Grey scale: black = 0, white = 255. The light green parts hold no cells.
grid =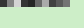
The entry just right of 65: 90
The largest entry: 212

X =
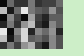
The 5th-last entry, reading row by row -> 177
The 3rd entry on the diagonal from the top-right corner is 37
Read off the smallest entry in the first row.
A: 10
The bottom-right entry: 81
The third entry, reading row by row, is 51
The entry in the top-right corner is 106
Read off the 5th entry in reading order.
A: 120
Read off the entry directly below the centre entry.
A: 37
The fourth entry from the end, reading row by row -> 65
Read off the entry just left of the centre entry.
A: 147
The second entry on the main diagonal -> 25
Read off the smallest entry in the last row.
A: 25
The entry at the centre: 189
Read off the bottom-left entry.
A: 51
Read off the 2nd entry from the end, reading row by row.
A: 135

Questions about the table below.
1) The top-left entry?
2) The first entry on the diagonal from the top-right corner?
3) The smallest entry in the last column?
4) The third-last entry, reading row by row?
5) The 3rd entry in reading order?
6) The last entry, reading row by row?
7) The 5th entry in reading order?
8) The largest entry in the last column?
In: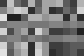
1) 61
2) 178
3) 33
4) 76
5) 106
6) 61
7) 178
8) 209

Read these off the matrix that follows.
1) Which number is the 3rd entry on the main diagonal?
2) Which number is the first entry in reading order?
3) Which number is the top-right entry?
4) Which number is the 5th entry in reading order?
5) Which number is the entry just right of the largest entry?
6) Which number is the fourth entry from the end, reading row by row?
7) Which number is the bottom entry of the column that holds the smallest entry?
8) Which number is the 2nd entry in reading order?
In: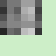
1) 120
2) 80
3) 93
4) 159
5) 51
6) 93
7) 37
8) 120

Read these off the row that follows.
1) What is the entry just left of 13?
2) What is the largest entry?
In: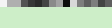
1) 163
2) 244

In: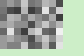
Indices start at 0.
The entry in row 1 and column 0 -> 117
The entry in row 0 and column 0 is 129
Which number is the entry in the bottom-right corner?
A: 226
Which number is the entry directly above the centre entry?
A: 170
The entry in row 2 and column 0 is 104
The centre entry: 76
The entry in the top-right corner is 76
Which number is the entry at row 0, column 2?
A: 129
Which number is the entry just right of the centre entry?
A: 154
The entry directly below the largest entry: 211
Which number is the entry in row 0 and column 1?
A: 154
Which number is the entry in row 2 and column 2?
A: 170

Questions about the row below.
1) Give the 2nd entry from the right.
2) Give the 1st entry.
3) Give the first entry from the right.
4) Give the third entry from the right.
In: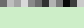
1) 62
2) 108
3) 203
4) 8

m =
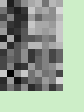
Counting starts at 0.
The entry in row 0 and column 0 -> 183
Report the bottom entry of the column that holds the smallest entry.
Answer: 115
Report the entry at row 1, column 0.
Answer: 115
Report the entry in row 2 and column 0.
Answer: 70
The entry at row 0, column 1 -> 30
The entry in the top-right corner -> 168
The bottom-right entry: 101
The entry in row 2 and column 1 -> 129
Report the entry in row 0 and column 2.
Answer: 86
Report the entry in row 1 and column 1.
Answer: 54
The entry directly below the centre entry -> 54
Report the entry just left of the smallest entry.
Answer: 199
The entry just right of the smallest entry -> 141
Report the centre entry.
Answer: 183
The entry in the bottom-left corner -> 54
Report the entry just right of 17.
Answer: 70
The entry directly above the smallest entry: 129
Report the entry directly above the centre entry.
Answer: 86
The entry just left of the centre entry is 115

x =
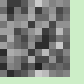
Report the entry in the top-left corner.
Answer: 145
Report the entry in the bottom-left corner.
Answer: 118
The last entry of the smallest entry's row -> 89
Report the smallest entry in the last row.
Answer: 45
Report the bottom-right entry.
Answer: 131
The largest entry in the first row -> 202
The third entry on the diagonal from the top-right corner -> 160
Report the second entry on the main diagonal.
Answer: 45
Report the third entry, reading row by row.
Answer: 60
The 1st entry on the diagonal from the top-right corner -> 131
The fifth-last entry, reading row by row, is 202
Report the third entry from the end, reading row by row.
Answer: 131
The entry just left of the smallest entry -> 89
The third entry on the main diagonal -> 131
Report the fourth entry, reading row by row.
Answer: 89
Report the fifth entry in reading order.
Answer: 145
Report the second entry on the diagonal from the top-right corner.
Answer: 73
